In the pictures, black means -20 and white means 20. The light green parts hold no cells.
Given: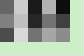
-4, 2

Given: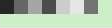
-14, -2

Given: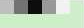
10, 18

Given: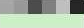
6, -14

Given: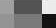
5, -17

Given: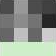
-8, 12

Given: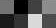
-2, -8

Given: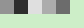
3, -3

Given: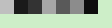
10, -18
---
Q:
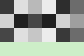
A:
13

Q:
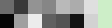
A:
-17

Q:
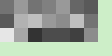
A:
10

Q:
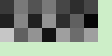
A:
-5

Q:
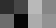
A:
7

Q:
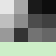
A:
-8
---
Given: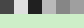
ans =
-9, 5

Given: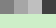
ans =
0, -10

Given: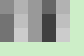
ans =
2, 12

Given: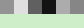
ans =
3, 1

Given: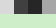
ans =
14, 6

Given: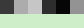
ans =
-11, 3

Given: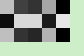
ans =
10, -20
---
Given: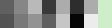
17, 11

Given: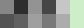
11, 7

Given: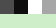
20, 6

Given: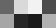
18, 14

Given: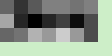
12, 8

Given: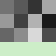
14, 8
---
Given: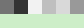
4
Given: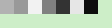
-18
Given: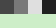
-15
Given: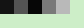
9
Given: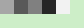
18
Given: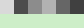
-10
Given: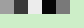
-1
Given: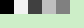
0
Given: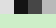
9
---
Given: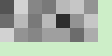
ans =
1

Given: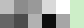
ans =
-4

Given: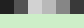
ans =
-7

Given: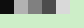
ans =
-18

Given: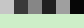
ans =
-11

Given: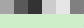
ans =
-6

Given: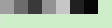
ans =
-11

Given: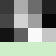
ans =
-19
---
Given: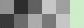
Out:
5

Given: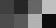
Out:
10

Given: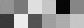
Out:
1

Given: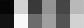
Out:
9

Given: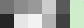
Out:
-6

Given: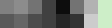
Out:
8
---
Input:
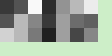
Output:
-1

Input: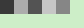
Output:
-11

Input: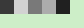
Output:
-11

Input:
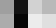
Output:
9

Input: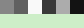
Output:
-5

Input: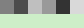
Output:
-8

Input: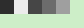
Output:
-13
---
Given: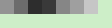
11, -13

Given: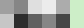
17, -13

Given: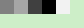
18, -20

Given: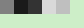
14, -16

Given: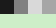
14, -16

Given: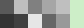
16, -12

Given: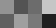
11, -15

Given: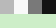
19, -17

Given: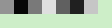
15, -19

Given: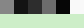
19, -19
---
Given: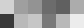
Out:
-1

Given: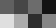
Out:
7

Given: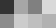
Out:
12

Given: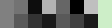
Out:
-6

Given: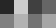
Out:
8

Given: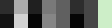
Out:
-5

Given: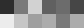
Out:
7
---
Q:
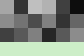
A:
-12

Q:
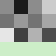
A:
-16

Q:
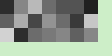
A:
1

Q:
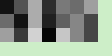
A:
-7

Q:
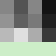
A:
-7

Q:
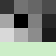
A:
-2

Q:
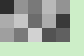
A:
3

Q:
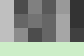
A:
-8

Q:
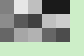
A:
16
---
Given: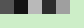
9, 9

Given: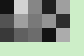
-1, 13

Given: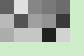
5, 15

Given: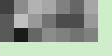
-2, 10

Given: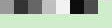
10, 18

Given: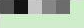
11, 11

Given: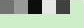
-18, 16

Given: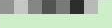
-7, 11

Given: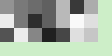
-5, 19
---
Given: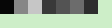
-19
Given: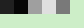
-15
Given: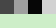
-9
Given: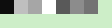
-18
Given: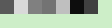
-6
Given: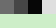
-3
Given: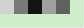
13
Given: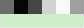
-3
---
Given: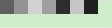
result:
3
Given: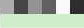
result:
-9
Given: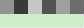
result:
-11
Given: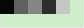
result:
-5
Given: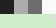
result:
7
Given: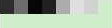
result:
-3
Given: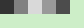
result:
0
